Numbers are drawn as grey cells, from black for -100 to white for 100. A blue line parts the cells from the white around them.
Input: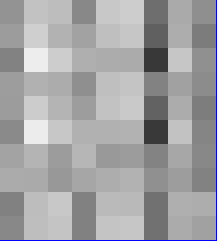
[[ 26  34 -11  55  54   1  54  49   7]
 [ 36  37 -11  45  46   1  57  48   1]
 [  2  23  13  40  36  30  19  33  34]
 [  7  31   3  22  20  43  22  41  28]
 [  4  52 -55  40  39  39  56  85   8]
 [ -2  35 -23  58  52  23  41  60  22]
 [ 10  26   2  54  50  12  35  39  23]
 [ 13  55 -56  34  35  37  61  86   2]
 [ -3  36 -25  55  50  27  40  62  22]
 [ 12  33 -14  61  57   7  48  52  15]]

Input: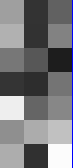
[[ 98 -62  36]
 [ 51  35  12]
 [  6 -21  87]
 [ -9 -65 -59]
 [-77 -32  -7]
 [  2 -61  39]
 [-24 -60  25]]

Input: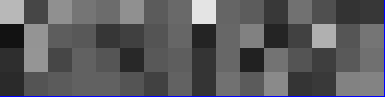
[[  3   2 -55 -59   8 -29 -11 -59 -23 -49 -34 -24 -24 -29 -34 -67]
 [-12 -30 -51 -34 -10 -74 -19 -59 -26 -31 -69 -33 -24 -45  17 -64]
 [ -8 -33  38 -49 -72   1 -19 -72 -20 -34 -50 -58 -31 -27  16 -86]
 [-57 -60 -38 -11 -56 -28 -21  79 -18 -29  13 -15  -8  13 -45  44]]

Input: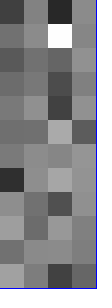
[[-20 -49  -2  26]
 [ -1   9   8 -11]
 [  0  19 -15  24]
 [ 13 -37 -11  11]
 [ 15  30  11 -63]
 [ 17   5  10  -4]
 [-28  33 -12 -13]
 [ 14 -49  13  -5]
 [  0 -40  -6 -15]
 [ 14 -21 -11 -30]
 [  5  99   9 -11]
 [  9 -69   2 -50]]

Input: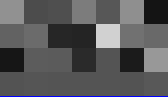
[[-31 -35 -34 -34 -34 -33 -35]
 [ 19 -79 -34 -67 -29 -28 -83]
 [-18 -11  64 -72 -70 -16 -23]
 [-84  12 -32  -3 -38 -40  14]]

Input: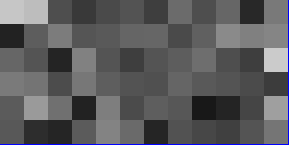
[[ -8 -34 -50 -44 -36 -71 -17   3 -29 -71 -65 -31]
 [ 25 -46 -72 -81 -32 -26 -41  -1 -73 -12  21 -29]
 [-53 -41 -34 -30 -21 -37 -35 -26  -7 -40  -9  -4]
 [ 59 -51 -39 -14 -27 -34 -51 -34   1 -72 -34 -20]
 [  4   0   8 -25 -42 -20 -21 -30 -33  -3 -27 -73]
 [ -5 -69 -20 -39 -16 -51 -35 -42 -55 -39  48  55]]

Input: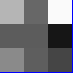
[[-46 -26   8]
 [-83 -28 -28]
 [ 96 -19  42]]
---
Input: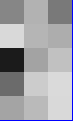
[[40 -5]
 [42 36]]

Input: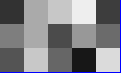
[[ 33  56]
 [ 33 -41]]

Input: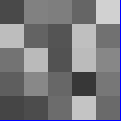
[[  1  -1]
 [-22 -34]]

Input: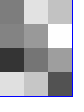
[[77 52]
 [20 99]]

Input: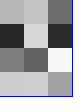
[[ 54 -15]
 [ 69 -67]]

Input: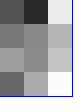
[[-69  86]
 [  7  42]]

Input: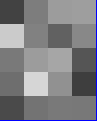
[[ -2  22]
 [  1 -24]]

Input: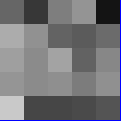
[[-57  -1]
 [ 14 -22]]

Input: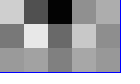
[[-37 -98]
 [ 82 -18]]
